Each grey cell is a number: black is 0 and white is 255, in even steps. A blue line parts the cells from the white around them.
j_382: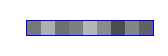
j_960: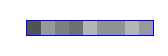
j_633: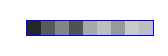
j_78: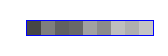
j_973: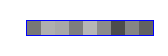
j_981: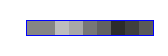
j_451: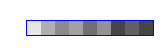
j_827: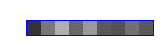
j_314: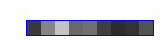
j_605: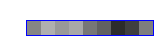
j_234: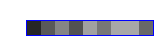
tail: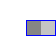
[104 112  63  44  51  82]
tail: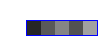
[119 168 168 104]

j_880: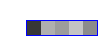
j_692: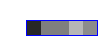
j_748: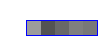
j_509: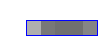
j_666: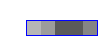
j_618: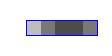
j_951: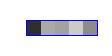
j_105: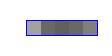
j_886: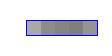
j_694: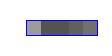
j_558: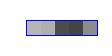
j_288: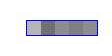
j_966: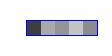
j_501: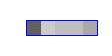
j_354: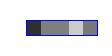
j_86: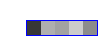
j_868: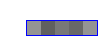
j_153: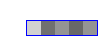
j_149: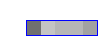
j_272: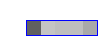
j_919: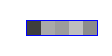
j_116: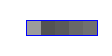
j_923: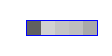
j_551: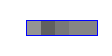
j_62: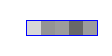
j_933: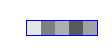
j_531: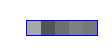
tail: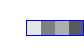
[162]
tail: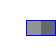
[148]
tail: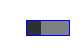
[203 120]
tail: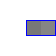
[133]

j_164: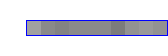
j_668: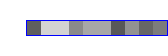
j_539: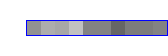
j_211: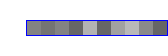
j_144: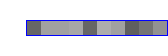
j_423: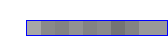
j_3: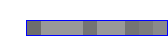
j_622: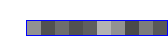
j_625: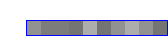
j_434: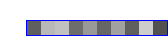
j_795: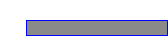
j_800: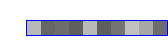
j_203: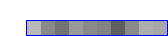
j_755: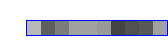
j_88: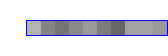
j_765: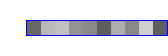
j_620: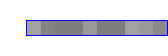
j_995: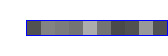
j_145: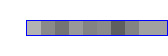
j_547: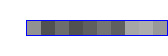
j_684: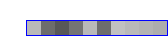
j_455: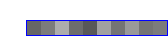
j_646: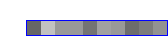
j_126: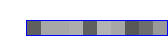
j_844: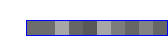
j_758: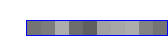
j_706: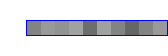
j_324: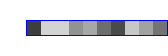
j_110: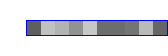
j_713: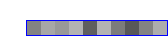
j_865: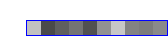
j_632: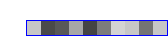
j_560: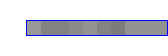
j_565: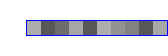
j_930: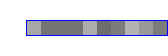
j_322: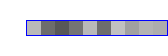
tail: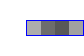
[116 153 116 124]
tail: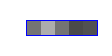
[153  81]
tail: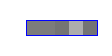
[146 173 146 116]
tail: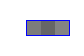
[102]
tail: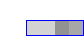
[109  74 199 161 116]
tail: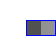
[199 131 124 138]
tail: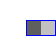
[179 146 199 109 109 116 185 102]

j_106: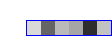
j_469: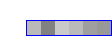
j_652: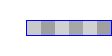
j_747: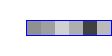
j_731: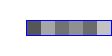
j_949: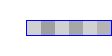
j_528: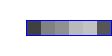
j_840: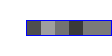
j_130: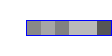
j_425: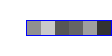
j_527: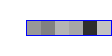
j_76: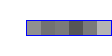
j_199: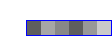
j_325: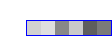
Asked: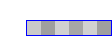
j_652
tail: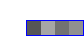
[107 194]
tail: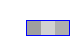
[ 64 186]
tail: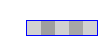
[180]
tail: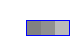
[194  86]

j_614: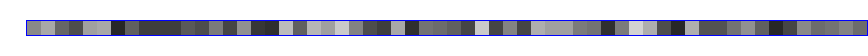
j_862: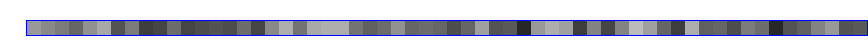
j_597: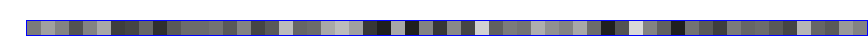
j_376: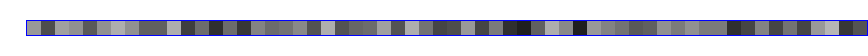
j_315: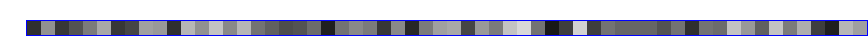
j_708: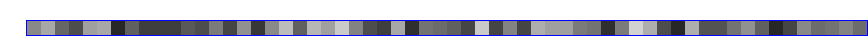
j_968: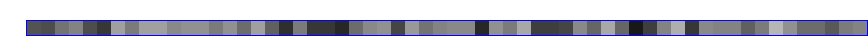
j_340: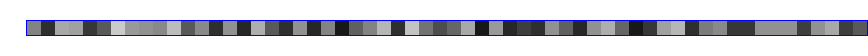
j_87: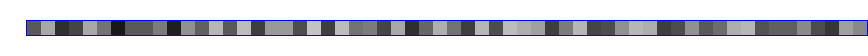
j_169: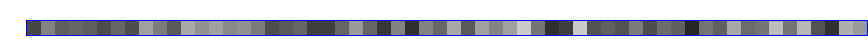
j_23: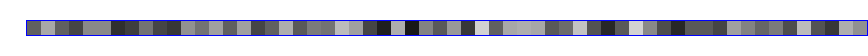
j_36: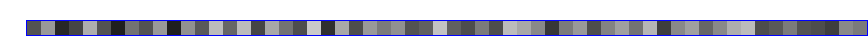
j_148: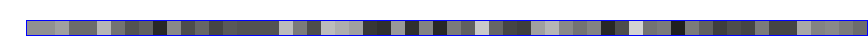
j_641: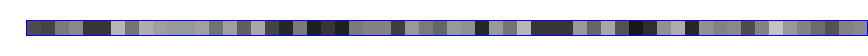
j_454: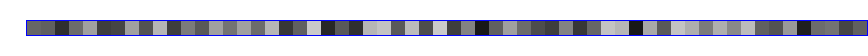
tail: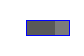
[ 31 145  96 182  89 188  62 153 153  77 195  62 188 115 123  69 168  47
 102 174 115  62 182  77 188 174 160  62 123 182  69  77 145 182 174  62
  77 145  89 108 174 182  83  96  96 137  77  55 160 137]
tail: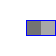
[174 174 115  96 108 145 102 108 102  77 102 160  83  89  39 153 174 160
  62 131  69 131 188 160 102  62 174  96 102  77 123 108  39  83  96 131
 153  83  89]
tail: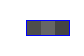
[ 89  83  83  83 188 123  77 188 174 160  55  47 153  47 131  39 123  96
 202 102  69  62 160 182 137 115 131  39  77 210 115 123  31 123  96  62
  77  69 123  69  69 168 131 137 123 108]
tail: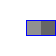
[108 102  77 102 160  83  89  39 153 174 160  62 131  69 131 188 160 102
  62 174  96 102  77 123 108  39  83  96 131 153  83  89]

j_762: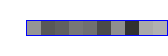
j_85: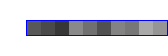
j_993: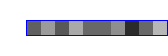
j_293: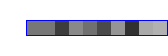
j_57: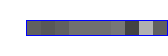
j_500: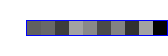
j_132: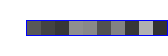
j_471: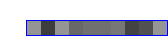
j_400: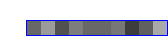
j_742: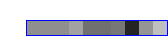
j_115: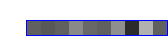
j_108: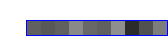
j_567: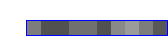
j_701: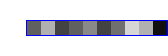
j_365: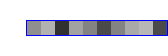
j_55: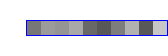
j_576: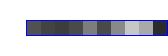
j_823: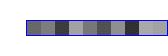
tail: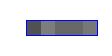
[ 61  96 169]
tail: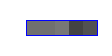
[149]
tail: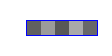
[104 143  43 104 183]
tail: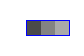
[183  74]
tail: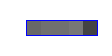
[ 81 149]
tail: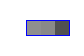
[131  55 177  49]

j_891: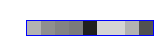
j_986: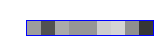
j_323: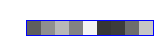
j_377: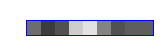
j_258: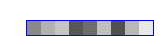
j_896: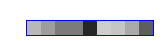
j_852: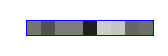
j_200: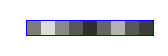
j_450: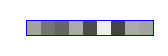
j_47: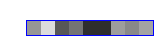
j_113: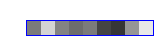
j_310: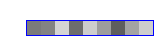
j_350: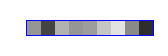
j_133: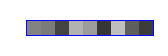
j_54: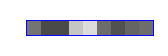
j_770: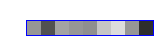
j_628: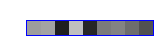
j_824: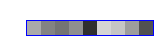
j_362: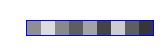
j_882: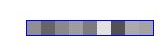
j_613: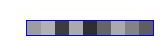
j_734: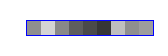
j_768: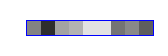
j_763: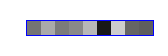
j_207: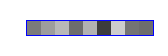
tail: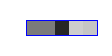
[170  94]
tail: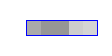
[143  54]
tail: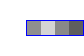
[ 74  54 191 143 157]
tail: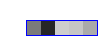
[94]
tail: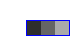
[131  94]
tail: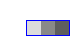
[163  68 205  94  54]

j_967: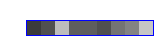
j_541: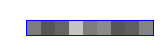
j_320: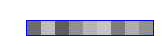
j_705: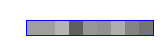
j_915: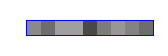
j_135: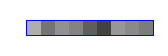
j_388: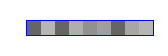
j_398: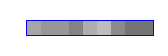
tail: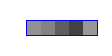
[138 124]
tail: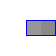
[124]
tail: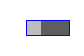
[ 80 116 131 197]
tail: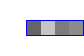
[ 86  94 131]
